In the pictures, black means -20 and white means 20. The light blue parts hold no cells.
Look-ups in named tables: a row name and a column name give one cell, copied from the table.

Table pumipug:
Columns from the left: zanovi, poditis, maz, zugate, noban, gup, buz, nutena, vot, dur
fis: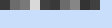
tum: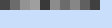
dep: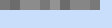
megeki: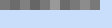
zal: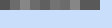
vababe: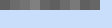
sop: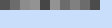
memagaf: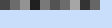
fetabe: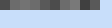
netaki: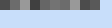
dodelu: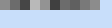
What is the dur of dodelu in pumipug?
2
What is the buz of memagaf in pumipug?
-3
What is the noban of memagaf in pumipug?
-1
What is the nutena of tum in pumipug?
1
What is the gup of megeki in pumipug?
4
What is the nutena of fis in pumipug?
1
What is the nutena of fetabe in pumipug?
-1
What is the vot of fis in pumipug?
-12
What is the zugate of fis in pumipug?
14
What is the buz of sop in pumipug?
-3
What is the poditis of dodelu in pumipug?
-3
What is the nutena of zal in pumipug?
1
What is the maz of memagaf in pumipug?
3
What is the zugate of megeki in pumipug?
-4
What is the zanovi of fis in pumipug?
-11
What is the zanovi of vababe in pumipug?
-5
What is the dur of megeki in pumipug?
-1
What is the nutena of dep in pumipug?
1
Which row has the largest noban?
dodelu

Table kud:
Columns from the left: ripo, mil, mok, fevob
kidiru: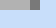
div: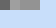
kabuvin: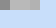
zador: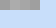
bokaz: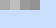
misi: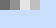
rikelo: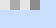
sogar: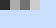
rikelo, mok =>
16
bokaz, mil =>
10
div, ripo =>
-4
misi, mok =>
16
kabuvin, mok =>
9
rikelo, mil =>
7
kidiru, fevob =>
-1
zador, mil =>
7
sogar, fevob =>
12
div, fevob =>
3
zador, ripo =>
5
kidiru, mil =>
8
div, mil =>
5
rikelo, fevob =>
2
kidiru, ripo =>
8
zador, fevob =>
5
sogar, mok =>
-2
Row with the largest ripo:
rikelo

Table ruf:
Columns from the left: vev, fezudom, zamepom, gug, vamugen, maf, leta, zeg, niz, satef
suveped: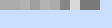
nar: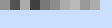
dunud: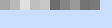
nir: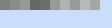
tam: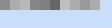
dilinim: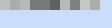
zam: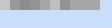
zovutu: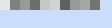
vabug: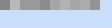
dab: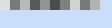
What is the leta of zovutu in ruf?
-5
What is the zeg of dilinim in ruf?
0
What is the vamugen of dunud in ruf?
11
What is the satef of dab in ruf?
8
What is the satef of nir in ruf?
6
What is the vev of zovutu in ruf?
16
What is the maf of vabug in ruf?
6
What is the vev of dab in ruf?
15
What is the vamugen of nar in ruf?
-1
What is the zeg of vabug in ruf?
6
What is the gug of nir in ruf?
-4
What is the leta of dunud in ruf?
1
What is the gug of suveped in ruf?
5
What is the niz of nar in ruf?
4
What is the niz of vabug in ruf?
7
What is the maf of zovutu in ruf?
13
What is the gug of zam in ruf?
3
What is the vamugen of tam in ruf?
0

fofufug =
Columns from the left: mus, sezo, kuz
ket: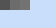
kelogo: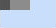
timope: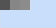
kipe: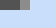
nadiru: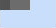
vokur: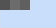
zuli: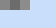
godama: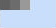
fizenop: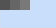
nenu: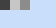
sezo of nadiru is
-3
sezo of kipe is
-7
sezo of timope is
1
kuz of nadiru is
-3
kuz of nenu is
2
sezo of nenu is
11
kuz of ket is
-2

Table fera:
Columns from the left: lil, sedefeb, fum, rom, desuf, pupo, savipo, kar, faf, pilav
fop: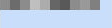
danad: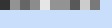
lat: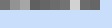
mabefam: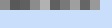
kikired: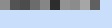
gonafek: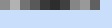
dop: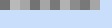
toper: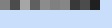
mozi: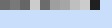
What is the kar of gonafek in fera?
1
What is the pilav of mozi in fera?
-15
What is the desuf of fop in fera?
7
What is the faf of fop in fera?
4
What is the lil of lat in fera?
-2
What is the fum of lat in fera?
6
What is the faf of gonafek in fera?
4
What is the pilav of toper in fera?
-15
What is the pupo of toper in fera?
0
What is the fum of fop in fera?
2
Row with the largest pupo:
mozi

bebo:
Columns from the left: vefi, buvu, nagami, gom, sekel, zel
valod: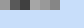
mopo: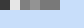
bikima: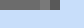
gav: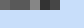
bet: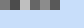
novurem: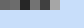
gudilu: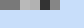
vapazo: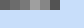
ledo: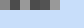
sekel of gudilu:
-12
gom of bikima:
-3
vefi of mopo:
-11
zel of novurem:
6
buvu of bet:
-8
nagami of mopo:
0
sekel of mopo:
-1
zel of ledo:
4
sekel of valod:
4
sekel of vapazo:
1
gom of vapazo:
5
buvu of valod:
-6
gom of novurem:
-2
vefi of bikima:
-3
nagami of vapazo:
-1

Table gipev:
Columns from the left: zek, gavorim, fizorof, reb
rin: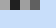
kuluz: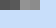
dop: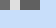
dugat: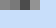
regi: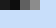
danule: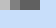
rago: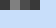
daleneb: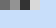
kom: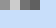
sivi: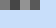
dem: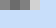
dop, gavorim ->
15
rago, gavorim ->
0
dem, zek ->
1
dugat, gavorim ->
-1
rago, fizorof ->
-8
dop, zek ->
-3
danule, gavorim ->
0
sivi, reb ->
-6
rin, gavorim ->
-15
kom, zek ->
3
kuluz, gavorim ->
-6
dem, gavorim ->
-3
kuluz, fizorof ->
3
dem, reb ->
13
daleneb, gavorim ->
3
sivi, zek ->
-1

